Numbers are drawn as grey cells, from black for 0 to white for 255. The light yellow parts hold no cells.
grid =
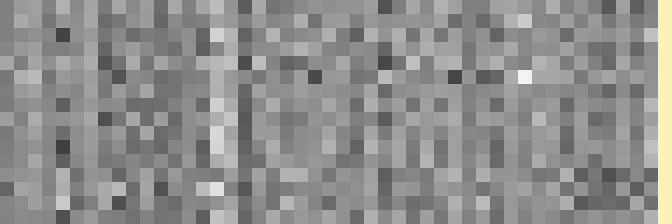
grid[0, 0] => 128
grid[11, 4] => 95
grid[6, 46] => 145
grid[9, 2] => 159
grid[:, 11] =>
[109, 103, 120, 121, 163, 110, 116, 112, 156, 107, 104, 139, 117, 82, 116, 117]
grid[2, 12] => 131
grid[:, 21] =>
[136, 173, 138, 177, 109, 157, 157, 145, 123, 139, 140, 142, 177, 138, 156, 152]
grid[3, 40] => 160
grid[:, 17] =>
[91, 128, 99, 119, 77, 138, 103, 96, 88, 92, 98, 108, 117, 87, 112, 102]
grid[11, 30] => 179
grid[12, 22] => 146
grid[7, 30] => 160
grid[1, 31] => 162
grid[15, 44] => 144
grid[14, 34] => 186
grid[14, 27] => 111
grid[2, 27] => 148
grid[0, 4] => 177
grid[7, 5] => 139
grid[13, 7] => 169
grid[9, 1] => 144
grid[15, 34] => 152
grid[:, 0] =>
[128, 128, 127, 133, 167, 120, 125, 124, 158, 121, 125, 129, 141, 101, 133, 131]
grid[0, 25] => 147
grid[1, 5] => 142
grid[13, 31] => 154
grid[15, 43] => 135
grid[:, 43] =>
[88, 120, 141, 108, 105, 164, 102, 133, 116, 124, 139, 139, 80, 102, 107, 135]
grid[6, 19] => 142
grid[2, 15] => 210
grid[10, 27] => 144
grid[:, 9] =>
[137, 143, 109, 156, 170, 138, 133, 108, 167, 112, 108, 133, 135, 107, 118, 114]
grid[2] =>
[127, 137, 144, 134, 68, 143, 152, 119, 135, 109, 123, 120, 131, 142, 101, 210, 180, 99, 132, 179, 130, 138, 143, 175, 126, 97, 177, 148, 175, 117, 167, 118, 158, 131, 144, 100, 140, 134, 152, 146, 107, 151, 149, 141, 156, 135, 191]
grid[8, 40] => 128
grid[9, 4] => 109
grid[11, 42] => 110
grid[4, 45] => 130
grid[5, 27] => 184
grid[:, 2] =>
[159, 157, 144, 158, 164, 185, 161, 143, 172, 159, 145, 167, 151, 158, 158, 136]

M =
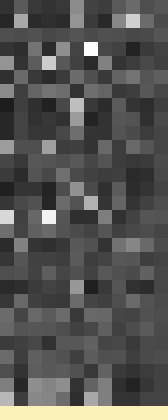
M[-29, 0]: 50
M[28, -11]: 61
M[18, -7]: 90
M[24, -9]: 49
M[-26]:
[52, 46, 115, 42, 143, 67, 253, 71, 66, 34, 58, 66]
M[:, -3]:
[106, 208, 72, 34, 60, 115, 62, 52, 82, 75, 105, 56, 42, 44, 52, 66, 72, 134, 85, 75, 49, 106, 68, 77, 58, 63, 51, 34, 51]
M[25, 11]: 77
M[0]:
[50, 90, 57, 51, 56, 140, 66, 61, 89, 106, 78, 86]
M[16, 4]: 83
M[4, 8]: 52
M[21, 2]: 64
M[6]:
[139, 63, 100, 115, 109, 51, 110, 100, 57, 62, 87, 71]
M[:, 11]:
[86, 75, 85, 66, 64, 95, 71, 63, 74, 69, 69, 75, 72, 67, 77, 83, 69, 76, 67, 71, 71, 75, 77, 75, 72, 77, 66, 66, 67]
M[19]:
[78, 81, 66, 93, 70, 80, 66, 88, 80, 75, 97, 71]
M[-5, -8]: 87
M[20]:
[42, 46, 59, 67, 62, 152, 31, 57, 85, 49, 44, 71]
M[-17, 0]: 59
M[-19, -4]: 60
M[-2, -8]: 142
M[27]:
[127, 39, 142, 132, 142, 51, 99, 126, 47, 34, 54, 66]
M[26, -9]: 88
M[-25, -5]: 129
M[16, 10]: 77
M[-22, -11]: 63
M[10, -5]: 104
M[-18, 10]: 59
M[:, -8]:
[56, 43, 76, 143, 88, 59, 109, 72, 49, 71, 61, 79, 112, 77, 107, 86, 83, 55, 62, 70, 62, 57, 107, 78, 87, 81, 91, 142, 108]
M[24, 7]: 69
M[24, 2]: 71

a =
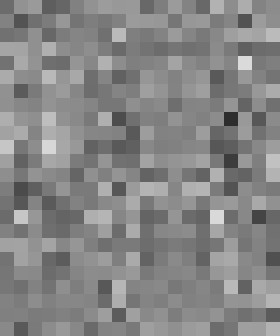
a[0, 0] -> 108
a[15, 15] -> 217
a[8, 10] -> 129
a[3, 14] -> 115
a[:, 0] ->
[108, 130, 113, 165, 114, 171, 145, 144, 174, 162, 198, 160, 142, 125, 115, 107, 129, 162, 115, 118, 119, 130, 128, 137]
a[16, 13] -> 140
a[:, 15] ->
[178, 123, 136, 139, 146, 89, 108, 123, 140, 102, 87, 120, 177, 123, 149, 217, 166, 118, 164, 151, 123, 127, 147, 108]
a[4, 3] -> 111
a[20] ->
[119, 112, 130, 115, 143, 126, 138, 88, 182, 132, 134, 137, 120, 127, 134, 123, 185, 98, 169, 158]
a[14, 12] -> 140
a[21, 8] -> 173
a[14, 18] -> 169
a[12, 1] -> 119
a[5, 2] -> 138
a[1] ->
[130, 83, 112, 124, 151, 116, 126, 120, 129, 155, 153, 151, 118, 151, 153, 123, 133, 83, 156, 142]
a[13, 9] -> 155
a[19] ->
[118, 138, 137, 108, 115, 133, 140, 139, 146, 153, 121, 131, 133, 136, 121, 151, 158, 134, 142, 117]
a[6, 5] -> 134
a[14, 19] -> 145
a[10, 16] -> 94
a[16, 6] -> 132
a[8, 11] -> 126
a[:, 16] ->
[141, 133, 159, 122, 133, 118, 119, 149, 45, 114, 94, 60, 105, 83, 154, 108, 131, 157, 169, 158, 185, 148, 124, 118]
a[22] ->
[128, 129, 123, 124, 129, 124, 139, 158, 92, 160, 137, 145, 125, 140, 137, 147, 124, 112, 122, 92]
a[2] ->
[113, 118, 144, 103, 124, 133, 130, 112, 186, 127, 121, 131, 155, 133, 121, 136, 159, 169, 164, 187]
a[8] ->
[174, 148, 143, 190, 145, 137, 121, 175, 77, 112, 129, 126, 147, 134, 129, 140, 45, 153, 87, 139]
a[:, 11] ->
[126, 151, 131, 108, 134, 140, 148, 138, 126, 130, 127, 142, 110, 174, 146, 107, 135, 116, 123, 131, 137, 127, 145, 152]
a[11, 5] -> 123
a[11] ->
[160, 98, 123, 167, 161, 123, 115, 149, 113, 111, 163, 142, 148, 152, 163, 120, 60, 153, 127, 193]
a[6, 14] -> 159
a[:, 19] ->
[140, 142, 187, 110, 127, 116, 171, 112, 139, 130, 157, 193, 179, 122, 145, 103, 113, 115, 80, 117, 158, 180, 92, 178]

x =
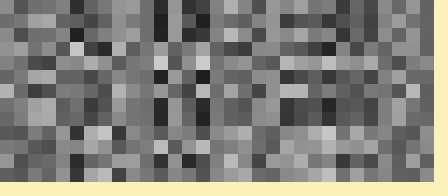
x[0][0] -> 140
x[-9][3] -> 67
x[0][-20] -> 44
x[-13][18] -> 79
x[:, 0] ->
[140, 109, 138, 145, 130, 101, 178, 113, 103, 89, 121, 149, 95]
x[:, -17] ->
[66, 32, 57, 163, 203, 30, 183, 42, 35, 79, 184, 78, 83]
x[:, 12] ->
[149, 154, 154, 98, 85, 153, 102, 149, 151, 135, 91, 146, 134]
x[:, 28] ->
[104, 155, 100, 146, 78, 159, 84, 161, 160, 95, 88, 95, 96]
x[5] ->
[101, 123, 166, 170, 98, 99, 73, 103, 135, 118, 111, 35, 153, 99, 30, 123, 100, 96, 140, 143, 54, 75, 94, 56, 87, 102, 69, 129, 159, 105, 105]
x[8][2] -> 165
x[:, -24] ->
[120, 98, 128, 42, 144, 103, 77, 83, 98, 195, 146, 117, 185]
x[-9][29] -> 125
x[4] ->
[130, 113, 75, 67, 141, 135, 172, 144, 92, 119, 126, 202, 85, 144, 203, 116, 137, 147, 101, 89, 181, 160, 150, 189, 153, 143, 170, 109, 78, 125, 137]
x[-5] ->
[103, 125, 165, 170, 97, 105, 71, 98, 138, 116, 112, 40, 151, 101, 35, 122, 97, 93, 140, 143, 54, 74, 91, 52, 89, 99, 71, 127, 160, 107, 104]
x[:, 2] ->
[111, 160, 111, 115, 75, 166, 62, 160, 165, 124, 88, 100, 122]
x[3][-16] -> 98
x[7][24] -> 84
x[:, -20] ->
[44, 32, 35, 156, 202, 35, 150, 41, 40, 90, 187, 51, 91]
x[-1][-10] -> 144
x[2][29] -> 148
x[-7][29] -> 184
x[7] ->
[113, 128, 160, 171, 93, 112, 59, 83, 154, 116, 111, 41, 149, 92, 42, 119, 97, 84, 137, 151, 56, 76, 81, 39, 84, 88, 68, 126, 161, 118, 97]
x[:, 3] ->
[115, 167, 112, 140, 67, 170, 81, 171, 170, 99, 79, 106, 100]
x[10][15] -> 117
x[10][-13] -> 110
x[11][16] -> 185
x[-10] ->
[145, 157, 115, 140, 87, 197, 66, 42, 176, 95, 119, 156, 98, 122, 163, 98, 74, 61, 136, 138, 98, 88, 64, 37, 131, 72, 123, 101, 146, 145, 98]
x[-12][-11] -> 61
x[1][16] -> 108

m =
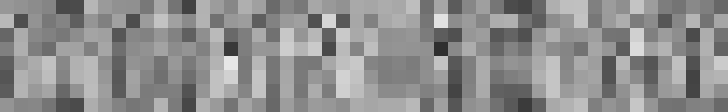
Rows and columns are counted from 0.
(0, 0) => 151
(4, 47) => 138
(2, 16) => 105
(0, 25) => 169
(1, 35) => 173
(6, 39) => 197
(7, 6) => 173
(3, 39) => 141
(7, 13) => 71
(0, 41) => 192
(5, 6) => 186
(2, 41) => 148
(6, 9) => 160
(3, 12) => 140
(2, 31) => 93
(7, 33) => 144
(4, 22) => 120
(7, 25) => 171
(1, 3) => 120
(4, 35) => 134
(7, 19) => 104
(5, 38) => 177
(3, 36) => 131
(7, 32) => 86
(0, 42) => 128
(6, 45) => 177
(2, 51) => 115
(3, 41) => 114
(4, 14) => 146
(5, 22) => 151
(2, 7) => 160
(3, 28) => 148
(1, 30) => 118
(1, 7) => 128
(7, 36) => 89
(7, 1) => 133
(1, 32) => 141
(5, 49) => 67

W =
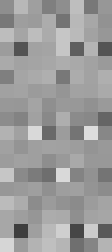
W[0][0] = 142
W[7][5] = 152
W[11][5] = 169
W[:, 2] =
[159, 155, 189, 162, 164, 170, 155, 164, 161, 217, 159, 159, 123, 159, 140, 150, 159, 179]
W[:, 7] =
[151, 146, 151, 84, 154, 175, 170, 154, 101, 135, 153, 152, 116, 140, 164, 166, 89, 180]
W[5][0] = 127
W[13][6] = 148
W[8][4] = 174
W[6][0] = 161
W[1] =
[120, 158, 155, 172, 115, 184, 167, 146]
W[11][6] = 152
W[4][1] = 162
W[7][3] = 143
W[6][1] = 163
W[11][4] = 153
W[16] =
[167, 62, 159, 185, 207, 70, 204, 89]
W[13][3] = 144
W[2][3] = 171
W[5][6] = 162
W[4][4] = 173
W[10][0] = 161
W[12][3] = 110
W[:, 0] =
[142, 120, 189, 156, 170, 127, 161, 152, 140, 178, 161, 156, 198, 151, 187, 167, 167, 214]
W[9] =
[178, 161, 217, 105, 156, 116, 221, 135]
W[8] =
[140, 131, 161, 137, 174, 139, 136, 101]
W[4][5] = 169
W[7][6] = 145
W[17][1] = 155
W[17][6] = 133
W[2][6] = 162
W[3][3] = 164
